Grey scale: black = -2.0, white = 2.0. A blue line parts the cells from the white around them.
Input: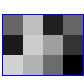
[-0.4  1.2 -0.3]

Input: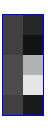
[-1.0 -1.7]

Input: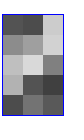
[-0.7  0.5  0.0]

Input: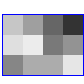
[1.1 1.7 0.7]

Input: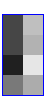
[-0.9  0.8]

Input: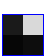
[-1.6 -1.8]
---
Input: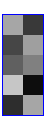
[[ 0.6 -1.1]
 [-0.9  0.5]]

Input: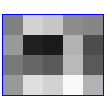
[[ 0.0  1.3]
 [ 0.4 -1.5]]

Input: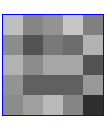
[[ 1.0  0.1]
 [ 0.2 -0.7]]

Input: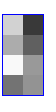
[[ 1.3 -1.1]
 [ 0.7 -0.5]]

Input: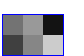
[[-0.2  0.4]
 [-1.0  0.1]]

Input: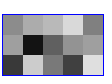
[[ 0.2  0.7]
 [ 0.5 -1.7]]
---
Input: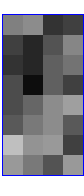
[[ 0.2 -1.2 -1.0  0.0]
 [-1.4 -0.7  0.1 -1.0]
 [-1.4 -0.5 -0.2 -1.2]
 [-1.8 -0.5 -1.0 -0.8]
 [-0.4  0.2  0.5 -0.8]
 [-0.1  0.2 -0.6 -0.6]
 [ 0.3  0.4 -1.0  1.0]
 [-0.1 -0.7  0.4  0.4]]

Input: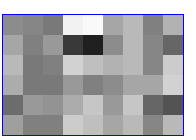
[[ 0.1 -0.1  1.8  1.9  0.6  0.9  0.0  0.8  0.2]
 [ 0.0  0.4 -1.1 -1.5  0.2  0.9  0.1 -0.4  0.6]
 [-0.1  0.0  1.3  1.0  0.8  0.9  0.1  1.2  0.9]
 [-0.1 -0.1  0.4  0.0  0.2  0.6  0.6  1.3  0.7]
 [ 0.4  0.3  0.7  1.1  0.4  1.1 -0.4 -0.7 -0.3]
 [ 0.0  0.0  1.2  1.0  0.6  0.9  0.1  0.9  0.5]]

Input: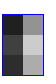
[[ 0.3 -1.5]
 [ 1.2 -1.0]
 [ 0.7 -1.3]]

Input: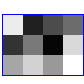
[[-1.5 -0.8 -0.3  1.7]
 [-0.1 -1.9  1.4 -1.2]
 [ 1.3  0.4  2.0  0.6]]

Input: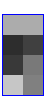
[[ 0.7  0.7]
 [-1.0 -1.3]
 [-0.1 -1.1]
 [ 0.0  1.1]]

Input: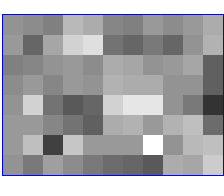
[[ 0.2  0.0  0.9  0.7  0.1  0.0  0.4  0.2  0.4  0.7  0.3]
 [-0.4  0.6  1.3  1.5 -0.2 -0.4 -0.1 -0.4  0.3  0.8  0.4]
 [ 0.1  0.3  0.4  0.2  0.7  0.6  0.3  0.4  0.6 -0.5  0.0]
 [ 0.4  0.1  0.4  0.3  0.8  0.7  0.7  0.3  0.3 -0.5  0.2]
 [ 1.3 -0.2 -0.6 -0.4  1.3  1.6  1.6  0.3 -0.1 -1.2  0.3]
 [ 0.4  0.1 -0.2 -0.5  0.7  0.8  0.4  0.8  1.0 -0.3  0.4]
 [ 1.0 -1.0  1.1  0.4  0.4  0.4  2.0  0.3  0.9  1.0  0.4]
 [-0.1  0.5  0.2 -0.1 -0.3 -0.4 -0.6  0.7  0.6  1.2  0.3]]
